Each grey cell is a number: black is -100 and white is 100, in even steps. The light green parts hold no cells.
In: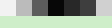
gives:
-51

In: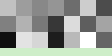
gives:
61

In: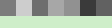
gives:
-55

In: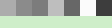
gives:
97

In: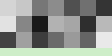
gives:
-12

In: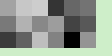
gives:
-20

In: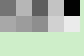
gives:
53

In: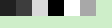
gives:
99
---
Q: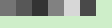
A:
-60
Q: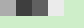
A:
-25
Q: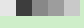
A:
7
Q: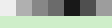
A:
6
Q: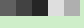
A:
-71
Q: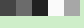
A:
-74
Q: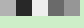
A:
87
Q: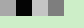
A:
54
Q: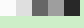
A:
-20
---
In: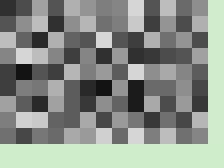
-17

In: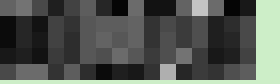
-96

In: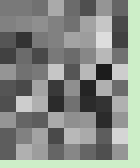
17

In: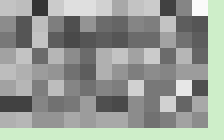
4

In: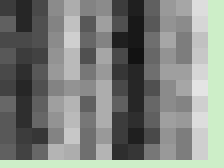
30

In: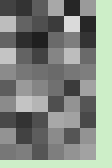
-70

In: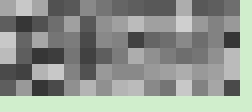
-26
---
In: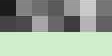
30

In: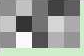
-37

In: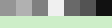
0

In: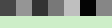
-60

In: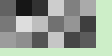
-34

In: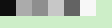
11

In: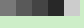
-47
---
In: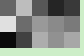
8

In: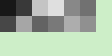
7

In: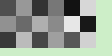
81

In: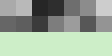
10

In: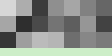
18

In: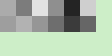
-72

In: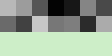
4

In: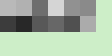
14

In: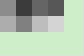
-21
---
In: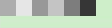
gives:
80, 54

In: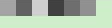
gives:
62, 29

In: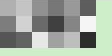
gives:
92, 81

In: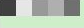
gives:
80, 37

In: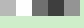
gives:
99, 44

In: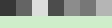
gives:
73, 42

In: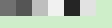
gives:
88, 77

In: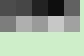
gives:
55, 37

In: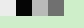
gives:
85, 45

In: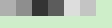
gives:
73, 53
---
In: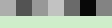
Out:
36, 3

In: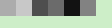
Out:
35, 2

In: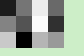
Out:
-78, 20

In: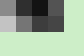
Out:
8, -46

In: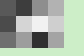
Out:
-30, 29

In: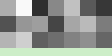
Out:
36, -20

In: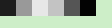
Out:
-77, -98

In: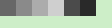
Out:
-19, -68

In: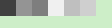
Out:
-50, 62

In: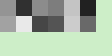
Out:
16, -18
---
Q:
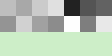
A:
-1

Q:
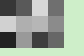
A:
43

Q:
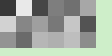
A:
55

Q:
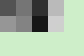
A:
-83

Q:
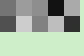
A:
49

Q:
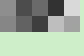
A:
49

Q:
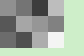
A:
18

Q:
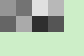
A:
-63

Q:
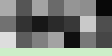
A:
58

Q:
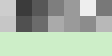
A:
10
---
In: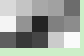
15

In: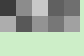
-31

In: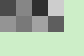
-5

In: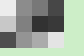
0

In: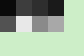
82

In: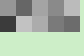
52
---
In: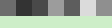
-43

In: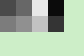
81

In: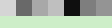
32

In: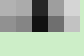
-70

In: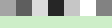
72

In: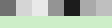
83
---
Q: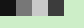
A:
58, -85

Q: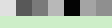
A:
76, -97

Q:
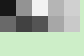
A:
90, -82

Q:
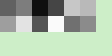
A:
96, -88

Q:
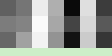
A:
96, -92

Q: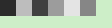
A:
79, -66

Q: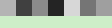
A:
69, -72
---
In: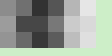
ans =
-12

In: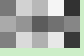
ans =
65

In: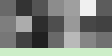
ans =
-60

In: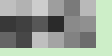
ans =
40

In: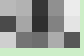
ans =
40

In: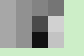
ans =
14

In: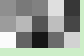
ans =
-5

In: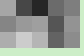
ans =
-44

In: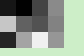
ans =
-99
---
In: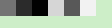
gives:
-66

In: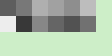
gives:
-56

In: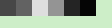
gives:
-23

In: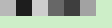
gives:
-77

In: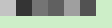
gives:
-59

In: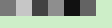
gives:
55

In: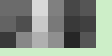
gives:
6

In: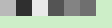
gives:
-63
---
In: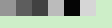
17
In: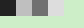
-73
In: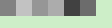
2
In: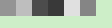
16
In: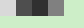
70
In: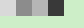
70
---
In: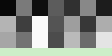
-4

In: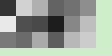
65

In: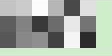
59

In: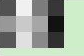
88

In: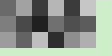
27

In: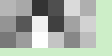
32

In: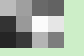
25

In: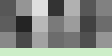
17

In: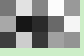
77

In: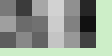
-54
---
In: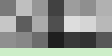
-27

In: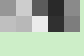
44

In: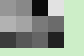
29

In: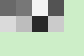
48

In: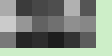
18

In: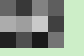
24

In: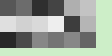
64

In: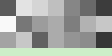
-7

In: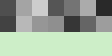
44

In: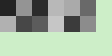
-44
